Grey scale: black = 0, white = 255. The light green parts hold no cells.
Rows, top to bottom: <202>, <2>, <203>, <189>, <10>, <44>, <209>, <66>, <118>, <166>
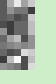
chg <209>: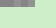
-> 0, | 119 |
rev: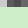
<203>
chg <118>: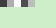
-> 1, | 189 |

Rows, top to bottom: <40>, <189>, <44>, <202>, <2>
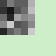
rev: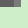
<40>
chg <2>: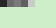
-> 1, | 95 |
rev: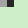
<44>
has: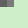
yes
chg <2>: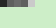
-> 2, | 122 |

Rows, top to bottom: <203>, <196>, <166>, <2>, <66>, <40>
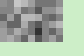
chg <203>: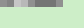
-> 4, | 158 |
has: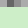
no

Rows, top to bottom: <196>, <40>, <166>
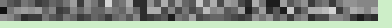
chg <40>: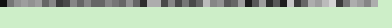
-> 45, | 173 |
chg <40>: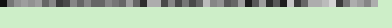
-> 18, | 146 |
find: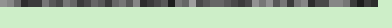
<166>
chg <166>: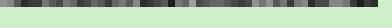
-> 2, | 102 |
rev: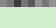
<166>
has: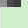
no
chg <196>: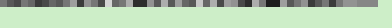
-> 45, | 102 |

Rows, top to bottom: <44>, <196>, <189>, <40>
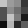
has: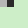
yes
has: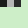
no
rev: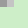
<44>
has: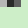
yes
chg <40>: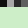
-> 1, | 182 |

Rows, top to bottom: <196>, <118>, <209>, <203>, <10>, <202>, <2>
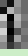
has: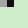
no
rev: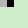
<209>
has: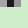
no
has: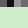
yes
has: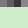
no
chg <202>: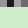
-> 0, | 164 |
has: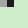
yes

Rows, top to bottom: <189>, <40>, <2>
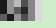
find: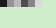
<189>
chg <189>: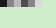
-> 1, | 147 |
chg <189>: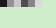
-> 2, | 186 |
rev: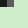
<2>
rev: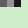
<40>

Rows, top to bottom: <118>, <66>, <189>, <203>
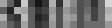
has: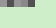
no
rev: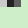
<118>
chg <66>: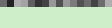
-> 0, | 95 |
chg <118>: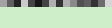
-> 6, | 51 |
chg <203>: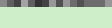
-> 10, | 123 |
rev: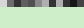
<118>

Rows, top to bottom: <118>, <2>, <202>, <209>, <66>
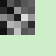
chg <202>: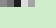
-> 4, | 151 |
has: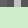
no
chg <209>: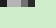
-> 2, | 165 |
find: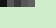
<118>

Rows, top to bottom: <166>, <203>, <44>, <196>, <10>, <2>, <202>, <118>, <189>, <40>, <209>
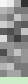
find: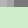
<203>
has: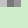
no
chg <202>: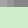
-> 0, | 150 |
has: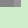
no
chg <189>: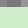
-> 2, | 134 |

